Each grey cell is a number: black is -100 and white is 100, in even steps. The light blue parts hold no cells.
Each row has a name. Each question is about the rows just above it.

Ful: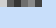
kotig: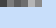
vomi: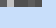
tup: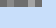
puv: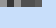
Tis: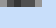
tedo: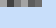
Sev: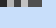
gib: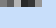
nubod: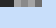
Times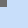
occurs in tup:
4
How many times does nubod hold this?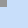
0
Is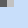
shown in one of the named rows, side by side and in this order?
yes
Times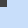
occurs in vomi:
0
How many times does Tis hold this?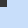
1
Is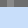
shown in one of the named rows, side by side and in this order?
yes

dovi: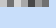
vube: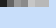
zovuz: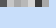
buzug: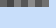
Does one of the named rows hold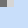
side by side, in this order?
yes
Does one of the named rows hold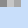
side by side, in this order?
no
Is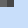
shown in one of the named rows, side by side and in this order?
yes
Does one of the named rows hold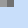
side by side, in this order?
yes
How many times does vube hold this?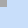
0

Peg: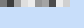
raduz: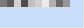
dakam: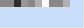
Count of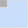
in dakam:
2
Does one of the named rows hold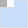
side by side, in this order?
yes
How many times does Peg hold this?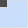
1
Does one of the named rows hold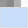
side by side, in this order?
yes
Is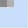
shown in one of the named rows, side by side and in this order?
yes

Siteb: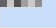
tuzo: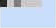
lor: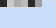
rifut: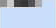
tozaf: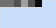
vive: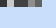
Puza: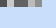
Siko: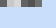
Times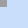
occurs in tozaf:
1
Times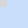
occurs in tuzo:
0
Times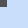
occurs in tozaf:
2
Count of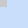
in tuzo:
4

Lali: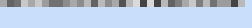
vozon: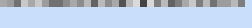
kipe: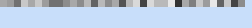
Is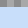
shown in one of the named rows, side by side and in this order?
no
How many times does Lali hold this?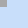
5
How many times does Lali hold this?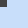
3

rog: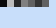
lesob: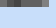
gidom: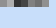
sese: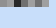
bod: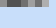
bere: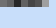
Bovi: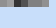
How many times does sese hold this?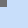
2
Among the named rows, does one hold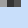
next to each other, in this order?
yes
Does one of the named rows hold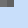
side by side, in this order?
yes
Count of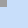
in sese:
3

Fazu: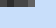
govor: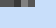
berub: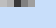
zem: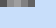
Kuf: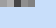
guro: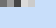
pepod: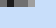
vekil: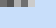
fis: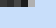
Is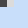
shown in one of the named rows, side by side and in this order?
yes
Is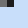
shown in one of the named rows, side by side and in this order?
yes
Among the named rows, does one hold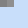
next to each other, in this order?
no
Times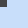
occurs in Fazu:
3
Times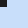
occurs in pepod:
1
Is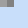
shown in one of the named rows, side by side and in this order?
yes

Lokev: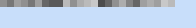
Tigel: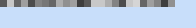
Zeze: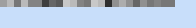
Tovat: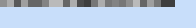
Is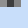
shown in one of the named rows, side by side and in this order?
no
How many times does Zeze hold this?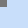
5
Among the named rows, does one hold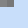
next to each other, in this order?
yes
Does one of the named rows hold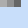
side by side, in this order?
yes
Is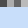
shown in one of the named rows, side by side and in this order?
no

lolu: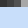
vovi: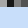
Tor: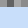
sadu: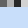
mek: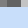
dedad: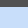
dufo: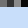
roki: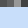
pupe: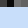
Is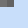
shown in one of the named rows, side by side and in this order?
yes
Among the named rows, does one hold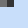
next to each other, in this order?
yes
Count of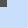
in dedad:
4
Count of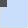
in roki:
1
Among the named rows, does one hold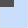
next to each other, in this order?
yes
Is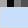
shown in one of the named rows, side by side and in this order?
no
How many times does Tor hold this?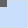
1

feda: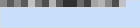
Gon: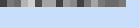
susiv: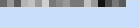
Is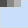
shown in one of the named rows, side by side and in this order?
no
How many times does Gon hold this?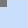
4
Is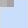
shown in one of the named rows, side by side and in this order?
no

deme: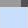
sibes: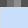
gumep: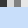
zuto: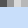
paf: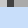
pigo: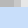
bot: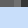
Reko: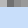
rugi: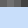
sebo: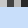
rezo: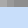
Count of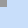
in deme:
3
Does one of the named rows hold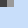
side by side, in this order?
no
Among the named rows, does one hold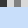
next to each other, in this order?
no

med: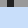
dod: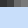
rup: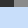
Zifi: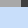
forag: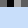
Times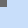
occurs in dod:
1
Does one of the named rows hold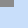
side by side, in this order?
yes
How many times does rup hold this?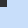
2
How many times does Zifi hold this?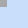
3
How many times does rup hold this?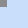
2
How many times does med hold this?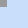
3

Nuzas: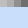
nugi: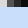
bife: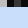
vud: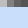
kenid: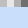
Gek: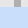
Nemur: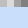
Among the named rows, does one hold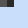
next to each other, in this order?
yes
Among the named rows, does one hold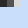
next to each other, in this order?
no
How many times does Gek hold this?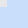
3
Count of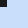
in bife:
0
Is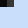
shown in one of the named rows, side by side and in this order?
yes
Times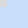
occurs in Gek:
0
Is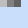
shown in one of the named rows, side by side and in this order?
yes

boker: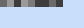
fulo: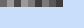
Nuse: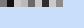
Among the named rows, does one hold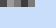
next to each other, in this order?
yes
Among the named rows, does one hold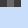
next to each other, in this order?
yes
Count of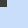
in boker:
4
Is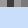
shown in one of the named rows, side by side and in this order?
yes

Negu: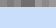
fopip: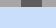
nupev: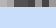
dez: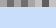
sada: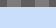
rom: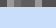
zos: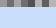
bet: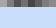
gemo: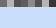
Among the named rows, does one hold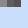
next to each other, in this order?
no
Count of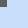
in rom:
2
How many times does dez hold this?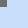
2
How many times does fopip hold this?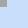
5
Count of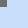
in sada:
0
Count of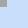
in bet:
1

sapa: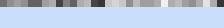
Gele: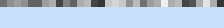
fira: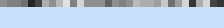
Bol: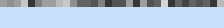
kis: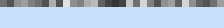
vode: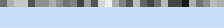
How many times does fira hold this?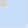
3
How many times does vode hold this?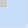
2
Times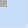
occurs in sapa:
6
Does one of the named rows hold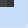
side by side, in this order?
yes
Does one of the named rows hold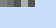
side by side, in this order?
yes
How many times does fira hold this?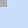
4
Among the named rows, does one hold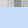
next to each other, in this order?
yes

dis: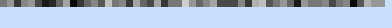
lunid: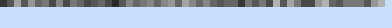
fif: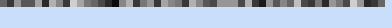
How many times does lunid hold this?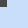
7
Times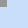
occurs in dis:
7
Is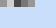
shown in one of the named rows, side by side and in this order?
no
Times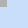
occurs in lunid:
3
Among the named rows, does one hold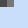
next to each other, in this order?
yes

